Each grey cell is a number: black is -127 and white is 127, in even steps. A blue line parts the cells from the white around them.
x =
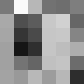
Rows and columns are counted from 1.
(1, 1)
-6
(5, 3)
-26
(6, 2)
25
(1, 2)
122
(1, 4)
-13
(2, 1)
41
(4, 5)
61
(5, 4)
64
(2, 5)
81
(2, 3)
-35

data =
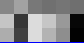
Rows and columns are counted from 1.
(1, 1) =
7
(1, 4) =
-15
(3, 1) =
45
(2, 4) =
70
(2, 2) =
-72

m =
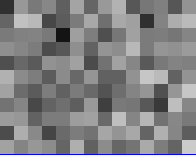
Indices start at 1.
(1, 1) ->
-79
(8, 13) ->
62
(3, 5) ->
-107
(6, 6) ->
-23
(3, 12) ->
-2
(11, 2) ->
4
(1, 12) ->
0
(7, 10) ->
4
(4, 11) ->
-4
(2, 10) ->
32
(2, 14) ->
58
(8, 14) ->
7
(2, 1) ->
-26
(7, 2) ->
-19
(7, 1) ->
34
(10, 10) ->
40
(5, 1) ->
-48
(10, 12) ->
48
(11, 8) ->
12
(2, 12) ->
3
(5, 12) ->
-6
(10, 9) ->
20
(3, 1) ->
-5
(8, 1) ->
-12
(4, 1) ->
15
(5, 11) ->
-38
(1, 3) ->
-6
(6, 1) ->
49
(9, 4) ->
-3
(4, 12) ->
21
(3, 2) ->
1
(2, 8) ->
-16
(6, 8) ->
-30

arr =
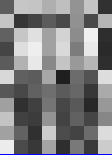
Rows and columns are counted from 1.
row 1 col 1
-34
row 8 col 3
-63
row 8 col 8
24
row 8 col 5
-56
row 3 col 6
12
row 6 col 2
-31
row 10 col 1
33
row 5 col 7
54
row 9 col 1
67
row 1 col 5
63
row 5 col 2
50
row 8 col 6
-38
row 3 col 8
-81
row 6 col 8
93
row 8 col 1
32
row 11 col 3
-71
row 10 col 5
-51
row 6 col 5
-96
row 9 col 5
-60
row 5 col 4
8
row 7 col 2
-55
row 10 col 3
-79
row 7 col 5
-36
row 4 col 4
33
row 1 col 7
68
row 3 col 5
83
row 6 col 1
88
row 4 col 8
-85

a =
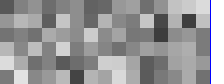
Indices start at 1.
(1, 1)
-39
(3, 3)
-14
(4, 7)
29
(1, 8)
-24
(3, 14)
23
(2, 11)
70
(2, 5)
69
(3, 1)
-12
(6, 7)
52
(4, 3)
61
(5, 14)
42
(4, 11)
32
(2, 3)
42
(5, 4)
2
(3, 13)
12
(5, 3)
-16
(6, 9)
89
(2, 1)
22
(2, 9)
8
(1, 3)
18
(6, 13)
9
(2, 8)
52
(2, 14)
-65
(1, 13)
66
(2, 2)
55
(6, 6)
-59
